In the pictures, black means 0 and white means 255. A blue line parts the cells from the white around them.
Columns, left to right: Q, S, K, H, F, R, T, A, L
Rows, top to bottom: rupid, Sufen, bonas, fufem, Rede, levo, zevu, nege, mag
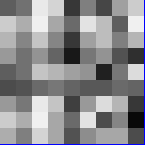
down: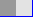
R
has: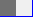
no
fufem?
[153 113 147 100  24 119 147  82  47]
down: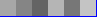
H
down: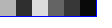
L
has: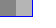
no
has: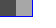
no

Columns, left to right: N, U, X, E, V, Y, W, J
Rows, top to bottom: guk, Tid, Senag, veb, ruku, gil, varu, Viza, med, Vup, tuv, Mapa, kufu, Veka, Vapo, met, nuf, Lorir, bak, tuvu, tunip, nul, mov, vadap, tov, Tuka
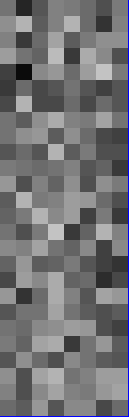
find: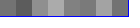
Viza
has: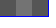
yes

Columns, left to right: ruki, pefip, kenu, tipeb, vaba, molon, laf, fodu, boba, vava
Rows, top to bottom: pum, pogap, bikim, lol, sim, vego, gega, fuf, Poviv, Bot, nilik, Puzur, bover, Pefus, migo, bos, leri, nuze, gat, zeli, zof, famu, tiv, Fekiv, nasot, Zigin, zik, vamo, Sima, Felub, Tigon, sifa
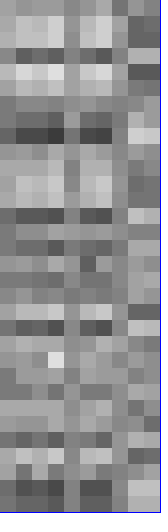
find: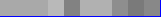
nilik
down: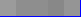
fodu

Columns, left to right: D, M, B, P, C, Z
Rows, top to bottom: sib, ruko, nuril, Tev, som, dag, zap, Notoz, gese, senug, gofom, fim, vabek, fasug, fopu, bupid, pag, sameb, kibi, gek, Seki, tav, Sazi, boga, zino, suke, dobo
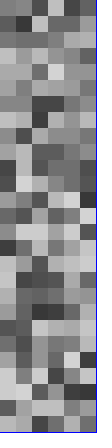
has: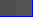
yes
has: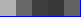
no
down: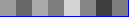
C
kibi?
[177 104  98 111 155 148]

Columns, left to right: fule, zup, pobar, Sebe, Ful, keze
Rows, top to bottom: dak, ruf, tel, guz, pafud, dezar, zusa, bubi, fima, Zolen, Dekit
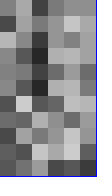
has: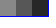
yes
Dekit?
[ 87 114 155  73  87  59]
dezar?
[136  87  39 176 182 122]
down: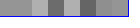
Sebe

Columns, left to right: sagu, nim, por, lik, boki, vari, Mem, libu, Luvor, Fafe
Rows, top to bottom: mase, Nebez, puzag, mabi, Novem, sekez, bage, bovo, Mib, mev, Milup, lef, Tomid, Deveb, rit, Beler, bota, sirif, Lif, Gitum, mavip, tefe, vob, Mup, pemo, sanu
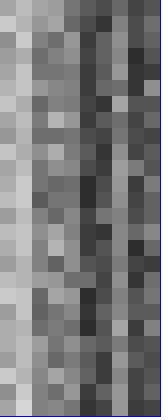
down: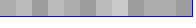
sagu
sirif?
[188 180 157 151 110 110  68 143  53 110]
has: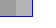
yes
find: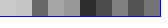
Lif
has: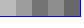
yes

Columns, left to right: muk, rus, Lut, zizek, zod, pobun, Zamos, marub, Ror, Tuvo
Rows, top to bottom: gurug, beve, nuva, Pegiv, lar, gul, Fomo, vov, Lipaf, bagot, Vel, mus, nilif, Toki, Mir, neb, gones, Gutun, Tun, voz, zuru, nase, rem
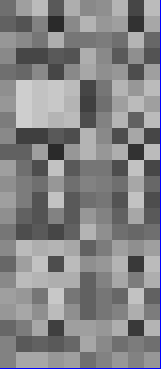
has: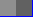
yes
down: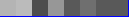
zod
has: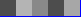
yes
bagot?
[ 97  97 159  42 151 180 151 174  50 187]

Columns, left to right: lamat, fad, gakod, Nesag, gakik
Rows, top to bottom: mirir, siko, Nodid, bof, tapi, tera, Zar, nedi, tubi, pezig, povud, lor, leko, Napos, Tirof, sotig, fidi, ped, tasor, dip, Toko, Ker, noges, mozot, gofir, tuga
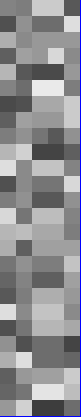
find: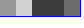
tuga
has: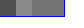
yes

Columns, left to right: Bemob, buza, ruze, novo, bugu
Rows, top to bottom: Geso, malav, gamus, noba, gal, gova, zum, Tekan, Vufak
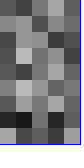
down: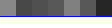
Bemob
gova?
[128 186 150 101 120]
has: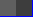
yes
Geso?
[ 88  67 120 165  95]
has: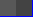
yes
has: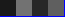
yes

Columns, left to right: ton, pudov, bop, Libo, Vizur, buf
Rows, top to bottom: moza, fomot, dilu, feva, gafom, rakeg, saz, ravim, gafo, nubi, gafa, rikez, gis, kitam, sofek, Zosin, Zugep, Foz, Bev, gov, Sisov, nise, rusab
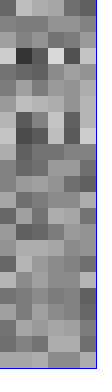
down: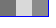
Libo
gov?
[160 123 160 139 131 102]
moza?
[102 189 173 166 110  96]
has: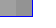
yes
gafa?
[131 102 110 154 154 110]
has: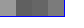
yes
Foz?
[181 139 160 139 139 181]

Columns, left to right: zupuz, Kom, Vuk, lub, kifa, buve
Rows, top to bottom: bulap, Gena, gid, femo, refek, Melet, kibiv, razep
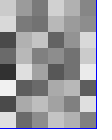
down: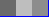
Vuk
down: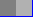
kifa

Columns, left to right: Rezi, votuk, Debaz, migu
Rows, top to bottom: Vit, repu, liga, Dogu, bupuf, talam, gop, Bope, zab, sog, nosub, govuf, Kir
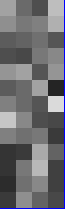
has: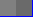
yes
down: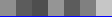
Rezi
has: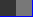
yes
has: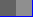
no
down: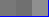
votuk

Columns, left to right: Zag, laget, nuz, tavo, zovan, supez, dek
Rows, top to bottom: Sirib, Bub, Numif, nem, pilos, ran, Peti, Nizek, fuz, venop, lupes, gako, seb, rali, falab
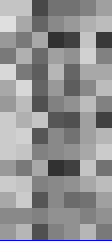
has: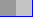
no
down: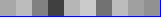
dek
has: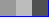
yes
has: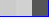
yes
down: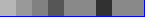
tavo

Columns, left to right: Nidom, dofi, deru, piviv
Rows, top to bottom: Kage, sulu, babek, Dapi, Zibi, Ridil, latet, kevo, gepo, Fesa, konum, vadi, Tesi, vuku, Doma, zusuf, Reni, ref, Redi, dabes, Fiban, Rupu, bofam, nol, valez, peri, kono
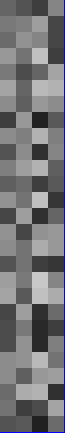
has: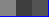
no
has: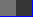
no
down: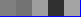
piviv
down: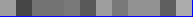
dofi
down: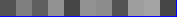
Nidom
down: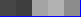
piviv
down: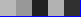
deru

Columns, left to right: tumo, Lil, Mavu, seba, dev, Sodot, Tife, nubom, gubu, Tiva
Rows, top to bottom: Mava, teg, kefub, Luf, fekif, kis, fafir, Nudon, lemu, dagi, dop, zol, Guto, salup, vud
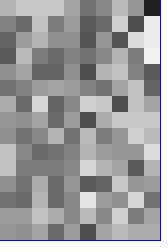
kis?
[115 129 156 164 156 129 115 164 192  99]
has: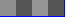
yes
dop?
[192 123 123 123 135 213 178 164  91 178]
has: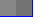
no
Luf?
[ 91 186 123 107 129 115 135 178 123 242]

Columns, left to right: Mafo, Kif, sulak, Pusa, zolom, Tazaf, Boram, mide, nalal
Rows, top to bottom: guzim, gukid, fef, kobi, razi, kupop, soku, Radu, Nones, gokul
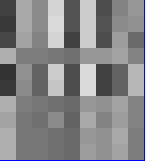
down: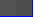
Boram
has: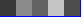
yes
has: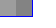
yes

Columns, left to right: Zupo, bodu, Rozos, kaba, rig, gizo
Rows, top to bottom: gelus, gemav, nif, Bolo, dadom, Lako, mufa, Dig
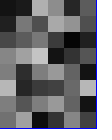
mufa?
[126  85 126 153  99  19]
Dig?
[113 161  13  51 134  65]
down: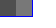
Rozos
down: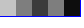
Rozos
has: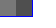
yes
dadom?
[126  45 126 153  99  19]

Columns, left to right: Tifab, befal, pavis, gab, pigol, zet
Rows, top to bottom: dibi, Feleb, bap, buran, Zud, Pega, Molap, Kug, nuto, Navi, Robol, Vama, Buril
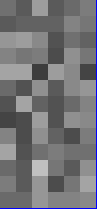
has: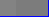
no
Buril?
[106 106 150 131 131 137]

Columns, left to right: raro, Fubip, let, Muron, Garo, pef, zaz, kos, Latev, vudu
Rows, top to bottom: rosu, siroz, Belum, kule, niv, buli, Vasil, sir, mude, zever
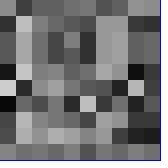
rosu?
[140  63  96  96 111 118  82  96 146 140]
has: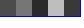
yes
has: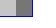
no

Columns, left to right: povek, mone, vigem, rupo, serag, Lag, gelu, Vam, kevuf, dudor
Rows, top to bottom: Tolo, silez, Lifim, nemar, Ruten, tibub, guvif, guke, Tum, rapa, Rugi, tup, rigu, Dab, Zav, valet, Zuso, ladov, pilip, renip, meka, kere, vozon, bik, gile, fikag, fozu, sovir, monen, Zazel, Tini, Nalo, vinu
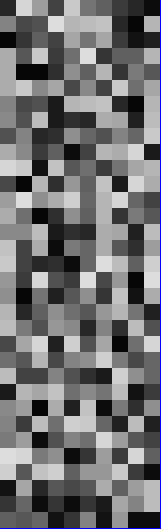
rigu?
[157 220 143 172 207 102 180 214 102  66]
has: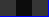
yes
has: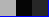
no
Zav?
[137 137 188  26  47  39 172 165  32 188]

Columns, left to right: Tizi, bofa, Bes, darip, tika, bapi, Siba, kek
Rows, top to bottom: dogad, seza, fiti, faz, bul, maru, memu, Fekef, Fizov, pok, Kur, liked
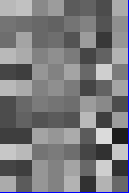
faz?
[185 171 130 143 123  69  98 179]
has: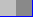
yes
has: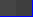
yes
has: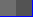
yes
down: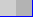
Siba

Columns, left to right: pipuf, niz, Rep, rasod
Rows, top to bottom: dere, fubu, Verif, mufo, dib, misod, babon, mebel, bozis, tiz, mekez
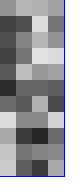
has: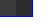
no
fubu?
[ 66  80 219 116]
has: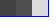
yes
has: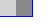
no
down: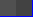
pipuf
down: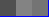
niz

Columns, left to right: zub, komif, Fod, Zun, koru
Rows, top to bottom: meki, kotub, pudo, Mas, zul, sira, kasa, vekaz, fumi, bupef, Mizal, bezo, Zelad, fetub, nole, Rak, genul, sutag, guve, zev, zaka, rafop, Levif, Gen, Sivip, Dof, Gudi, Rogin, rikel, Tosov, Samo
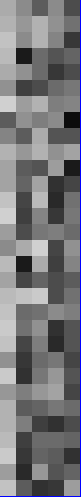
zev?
[194 107 113 139 126]
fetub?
[208  63 132  55 119]
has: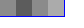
no
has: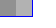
no
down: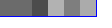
Fod

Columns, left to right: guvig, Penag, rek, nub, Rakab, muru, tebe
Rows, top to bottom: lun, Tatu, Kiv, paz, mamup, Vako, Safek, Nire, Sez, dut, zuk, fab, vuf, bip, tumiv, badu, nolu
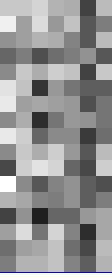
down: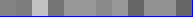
Rakab
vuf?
[179 167 131 125 146  94 125]
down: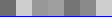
nub
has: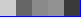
no
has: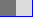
no
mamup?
[138 200 173 206 194  66 200]
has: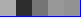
yes

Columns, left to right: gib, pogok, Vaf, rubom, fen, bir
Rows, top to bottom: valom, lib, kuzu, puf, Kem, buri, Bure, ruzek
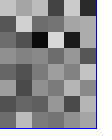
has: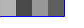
no
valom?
[195 164 187  67 203  43]
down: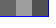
gib
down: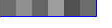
gib

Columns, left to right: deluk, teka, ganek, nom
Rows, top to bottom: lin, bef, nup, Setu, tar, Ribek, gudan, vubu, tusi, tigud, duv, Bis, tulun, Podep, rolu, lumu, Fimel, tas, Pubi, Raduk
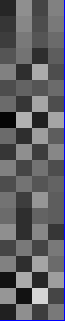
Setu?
[ 85 115  46  93]
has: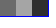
no
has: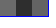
yes
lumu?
[ 69 121  69 121]
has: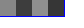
no
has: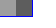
yes

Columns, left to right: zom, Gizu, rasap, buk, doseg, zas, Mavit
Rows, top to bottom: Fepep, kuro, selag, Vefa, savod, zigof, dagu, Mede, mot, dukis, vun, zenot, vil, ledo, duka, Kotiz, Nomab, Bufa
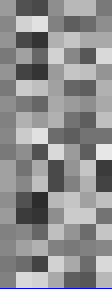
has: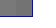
no
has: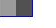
yes
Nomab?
[121 108  67 210 169 108 217]

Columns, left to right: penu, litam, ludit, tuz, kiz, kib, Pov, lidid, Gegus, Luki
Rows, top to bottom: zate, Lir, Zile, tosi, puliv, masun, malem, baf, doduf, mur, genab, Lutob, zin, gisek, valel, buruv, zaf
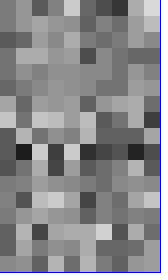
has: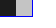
no
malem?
[165 103 157 150 157  97 150 165 172 109]
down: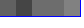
Pov
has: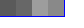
yes
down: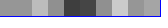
tuz

